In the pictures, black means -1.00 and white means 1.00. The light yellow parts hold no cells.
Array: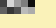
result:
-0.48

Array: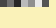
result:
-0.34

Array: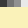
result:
0.14

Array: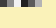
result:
-0.29

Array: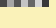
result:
-0.33

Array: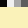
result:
0.30

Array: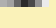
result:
-0.21
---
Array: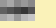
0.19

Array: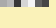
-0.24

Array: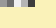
0.42

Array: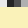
-0.38

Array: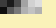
0.64

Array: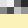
-0.17

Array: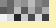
0.04

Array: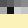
-0.02

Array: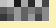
0.60

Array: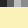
0.48
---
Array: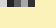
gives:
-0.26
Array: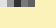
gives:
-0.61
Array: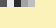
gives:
-0.65
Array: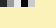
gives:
0.84
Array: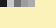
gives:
-0.10
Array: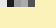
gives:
0.22
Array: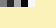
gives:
0.34
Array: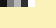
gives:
0.43
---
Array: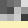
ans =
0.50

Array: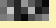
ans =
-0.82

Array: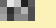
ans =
0.41

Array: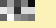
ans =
0.71

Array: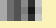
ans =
-0.82

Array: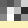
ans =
0.50

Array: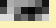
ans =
-0.72

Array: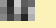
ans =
-0.37
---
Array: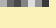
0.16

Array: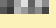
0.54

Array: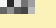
-0.10

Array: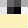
-0.42

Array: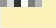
-0.03

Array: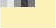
-0.49

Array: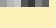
0.00

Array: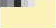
0.58
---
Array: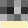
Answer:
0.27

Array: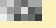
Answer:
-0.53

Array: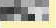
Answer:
0.12

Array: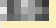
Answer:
-0.43

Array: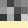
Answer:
0.58

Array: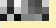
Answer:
-0.70

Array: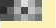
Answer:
-0.09

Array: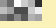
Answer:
0.28
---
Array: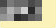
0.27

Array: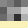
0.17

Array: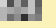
-0.13

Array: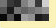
-0.34

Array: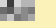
0.54

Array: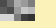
0.67
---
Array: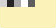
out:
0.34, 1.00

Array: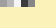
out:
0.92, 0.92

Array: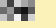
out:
-0.63, 0.90

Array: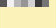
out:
0.17, 0.89

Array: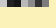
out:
0.45, 0.58

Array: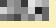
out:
0.07, 0.77

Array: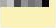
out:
0.13, 0.54

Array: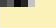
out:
-0.92, 0.54
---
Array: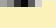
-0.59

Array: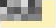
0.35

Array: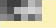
-0.39

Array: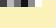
-0.13

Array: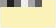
-0.15

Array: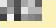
-0.60

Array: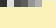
-0.38
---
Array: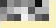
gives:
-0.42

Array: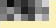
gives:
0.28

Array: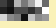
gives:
0.20

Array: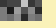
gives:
-0.14

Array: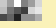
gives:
0.36

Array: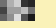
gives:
-0.80

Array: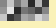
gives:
0.43

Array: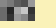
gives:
-0.50
